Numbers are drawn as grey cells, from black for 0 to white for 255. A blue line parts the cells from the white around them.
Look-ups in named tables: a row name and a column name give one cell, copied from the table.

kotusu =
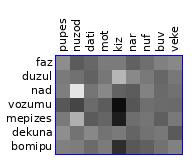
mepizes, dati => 91
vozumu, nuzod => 69
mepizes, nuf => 117
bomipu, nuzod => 125
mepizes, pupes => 122
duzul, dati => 98
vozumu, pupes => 87
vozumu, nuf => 111
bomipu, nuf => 96
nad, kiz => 98
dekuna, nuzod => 115
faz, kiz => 123
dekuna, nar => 100
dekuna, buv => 120

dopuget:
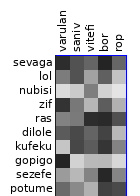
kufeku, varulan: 197
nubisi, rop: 228
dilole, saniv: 73
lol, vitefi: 162
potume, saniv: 138
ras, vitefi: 45
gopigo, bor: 184
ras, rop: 80
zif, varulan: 51
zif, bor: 93
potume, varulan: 106
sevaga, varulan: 45
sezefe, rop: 133
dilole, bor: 67
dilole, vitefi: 100
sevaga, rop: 102
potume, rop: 74
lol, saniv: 82
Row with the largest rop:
nubisi

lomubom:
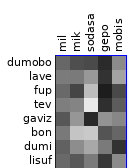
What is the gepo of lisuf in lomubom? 55
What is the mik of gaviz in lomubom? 150
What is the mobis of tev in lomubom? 92
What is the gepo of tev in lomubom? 47
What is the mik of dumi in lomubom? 141
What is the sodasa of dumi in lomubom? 168
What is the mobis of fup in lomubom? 73
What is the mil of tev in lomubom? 126
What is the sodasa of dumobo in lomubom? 74
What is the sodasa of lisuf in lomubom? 123
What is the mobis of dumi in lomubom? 50
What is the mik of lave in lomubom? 122
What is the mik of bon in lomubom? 196
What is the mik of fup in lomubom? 69
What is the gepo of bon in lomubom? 84
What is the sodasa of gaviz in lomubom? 40
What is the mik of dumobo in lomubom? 78

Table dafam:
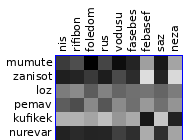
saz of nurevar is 48
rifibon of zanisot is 36
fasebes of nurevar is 46
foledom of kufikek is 164
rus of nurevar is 37
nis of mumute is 59

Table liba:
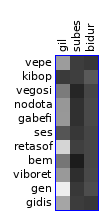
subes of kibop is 62
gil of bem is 118
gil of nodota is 151
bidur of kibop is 89
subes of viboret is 46
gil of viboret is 153
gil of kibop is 58
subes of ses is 55
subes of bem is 28
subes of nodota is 48
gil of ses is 85
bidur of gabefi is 73
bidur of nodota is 73
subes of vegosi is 38
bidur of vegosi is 70
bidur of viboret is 72
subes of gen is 56
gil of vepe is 156
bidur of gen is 77
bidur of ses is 69

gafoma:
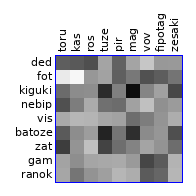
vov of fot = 81
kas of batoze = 141
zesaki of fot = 116
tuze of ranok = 159
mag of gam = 154
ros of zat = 192
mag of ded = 164
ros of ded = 79
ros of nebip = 171
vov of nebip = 192
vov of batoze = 139
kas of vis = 182
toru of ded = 94
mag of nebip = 161
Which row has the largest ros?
zat

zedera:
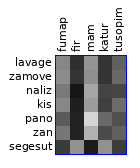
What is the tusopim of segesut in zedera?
60
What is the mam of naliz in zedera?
165
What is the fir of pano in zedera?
34
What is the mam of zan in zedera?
177
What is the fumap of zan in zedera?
119
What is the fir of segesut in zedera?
145
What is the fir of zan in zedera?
34
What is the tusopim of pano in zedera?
80
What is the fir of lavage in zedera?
47
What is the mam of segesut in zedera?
28
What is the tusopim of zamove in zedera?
105
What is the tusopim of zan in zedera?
96
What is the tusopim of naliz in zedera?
70
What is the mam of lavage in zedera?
148
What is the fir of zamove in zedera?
52
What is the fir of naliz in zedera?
22
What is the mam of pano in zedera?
214
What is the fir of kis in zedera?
31
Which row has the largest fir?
segesut

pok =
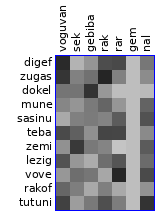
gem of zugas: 190
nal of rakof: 146
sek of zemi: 57
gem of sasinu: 190
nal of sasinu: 82
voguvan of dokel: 117
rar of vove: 38
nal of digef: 119
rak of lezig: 110
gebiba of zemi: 121
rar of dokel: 190
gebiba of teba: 144
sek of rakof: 126
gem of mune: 190
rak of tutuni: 79

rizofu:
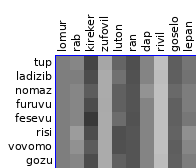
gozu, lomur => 126
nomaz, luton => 96
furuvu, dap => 132
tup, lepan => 117
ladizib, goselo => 95
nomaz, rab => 134
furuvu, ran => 84
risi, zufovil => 171
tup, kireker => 68
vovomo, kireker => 91
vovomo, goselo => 94
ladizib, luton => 113
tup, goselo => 94
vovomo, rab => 145
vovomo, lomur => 126
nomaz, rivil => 192
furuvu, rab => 134

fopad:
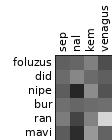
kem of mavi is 152
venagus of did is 95
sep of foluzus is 96
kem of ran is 130
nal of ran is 68
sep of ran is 124
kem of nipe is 140
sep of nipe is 93
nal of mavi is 44
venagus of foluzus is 78
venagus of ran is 213
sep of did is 107
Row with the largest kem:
mavi

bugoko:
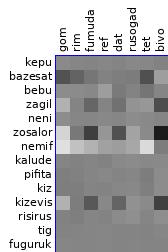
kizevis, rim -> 125
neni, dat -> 134
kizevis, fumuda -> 88
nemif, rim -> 193
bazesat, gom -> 82
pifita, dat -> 132

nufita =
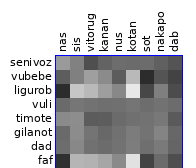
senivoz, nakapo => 96
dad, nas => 109
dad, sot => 111
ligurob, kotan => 232
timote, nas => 138
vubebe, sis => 128
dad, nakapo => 122
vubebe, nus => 92
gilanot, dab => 103
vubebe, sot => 44
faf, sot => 67
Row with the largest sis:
ligurob

